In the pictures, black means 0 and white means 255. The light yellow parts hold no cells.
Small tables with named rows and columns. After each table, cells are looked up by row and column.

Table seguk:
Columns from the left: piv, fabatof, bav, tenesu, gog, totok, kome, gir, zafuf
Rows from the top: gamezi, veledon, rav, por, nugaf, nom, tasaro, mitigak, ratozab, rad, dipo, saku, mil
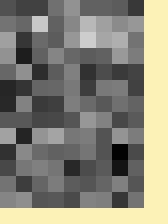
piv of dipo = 72
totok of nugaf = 49
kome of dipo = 89
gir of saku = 127
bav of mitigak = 70
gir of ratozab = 149
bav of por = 97

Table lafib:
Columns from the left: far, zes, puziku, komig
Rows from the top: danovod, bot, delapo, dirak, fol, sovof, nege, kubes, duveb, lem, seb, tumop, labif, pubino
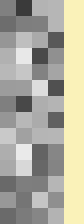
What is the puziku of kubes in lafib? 171
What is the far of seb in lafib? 169
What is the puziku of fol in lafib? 130
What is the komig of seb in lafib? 132
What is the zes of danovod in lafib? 58
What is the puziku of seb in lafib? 103
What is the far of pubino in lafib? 106
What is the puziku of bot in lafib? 127
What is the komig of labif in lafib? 143
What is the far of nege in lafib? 127
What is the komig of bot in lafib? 182
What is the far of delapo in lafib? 150
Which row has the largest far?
duveb

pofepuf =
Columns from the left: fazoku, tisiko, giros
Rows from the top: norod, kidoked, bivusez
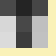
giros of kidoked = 191
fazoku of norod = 74
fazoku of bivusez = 219
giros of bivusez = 193
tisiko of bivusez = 60
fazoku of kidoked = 215
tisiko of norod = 36
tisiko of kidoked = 72
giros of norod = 70

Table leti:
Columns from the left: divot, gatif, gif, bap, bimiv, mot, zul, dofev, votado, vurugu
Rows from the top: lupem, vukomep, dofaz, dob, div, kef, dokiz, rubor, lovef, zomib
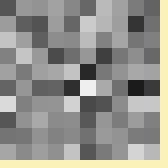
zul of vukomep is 182
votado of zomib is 212
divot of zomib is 166
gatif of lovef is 118
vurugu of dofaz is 128
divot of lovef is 116
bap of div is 167
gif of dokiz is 147
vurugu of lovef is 121
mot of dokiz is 73
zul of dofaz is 129
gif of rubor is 169
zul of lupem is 186
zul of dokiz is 82
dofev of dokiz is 140
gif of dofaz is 95
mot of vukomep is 203
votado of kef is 27
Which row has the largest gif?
rubor

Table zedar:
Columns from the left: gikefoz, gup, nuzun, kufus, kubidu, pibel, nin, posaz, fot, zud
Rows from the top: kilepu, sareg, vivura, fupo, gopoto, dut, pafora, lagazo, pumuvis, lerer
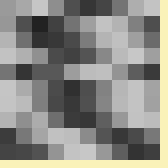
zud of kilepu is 195
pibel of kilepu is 54
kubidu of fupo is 65
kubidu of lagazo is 59
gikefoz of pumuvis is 60
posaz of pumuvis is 56
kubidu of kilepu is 79
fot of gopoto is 93
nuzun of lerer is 82
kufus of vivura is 56
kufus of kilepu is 142
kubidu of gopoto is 157
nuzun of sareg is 34
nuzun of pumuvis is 165

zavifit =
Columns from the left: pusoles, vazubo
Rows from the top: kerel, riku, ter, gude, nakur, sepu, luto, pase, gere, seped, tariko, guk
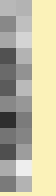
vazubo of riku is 190
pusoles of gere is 116
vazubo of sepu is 185
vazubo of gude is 179
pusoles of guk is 122
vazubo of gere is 132
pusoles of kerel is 184
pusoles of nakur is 105
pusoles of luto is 136
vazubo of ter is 212
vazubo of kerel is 179
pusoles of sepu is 90
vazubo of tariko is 238
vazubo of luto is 150
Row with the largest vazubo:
tariko

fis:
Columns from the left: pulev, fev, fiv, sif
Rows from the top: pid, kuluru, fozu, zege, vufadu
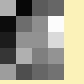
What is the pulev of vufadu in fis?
157
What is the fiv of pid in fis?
90
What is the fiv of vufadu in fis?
102
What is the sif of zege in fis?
147
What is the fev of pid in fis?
7
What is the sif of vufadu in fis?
114
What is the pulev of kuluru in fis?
12
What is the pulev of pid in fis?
177
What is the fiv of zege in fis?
127
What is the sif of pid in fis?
102
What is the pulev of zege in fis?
54
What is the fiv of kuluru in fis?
142
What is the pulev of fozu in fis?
28
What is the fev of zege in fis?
176
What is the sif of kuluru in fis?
252
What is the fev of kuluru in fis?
109

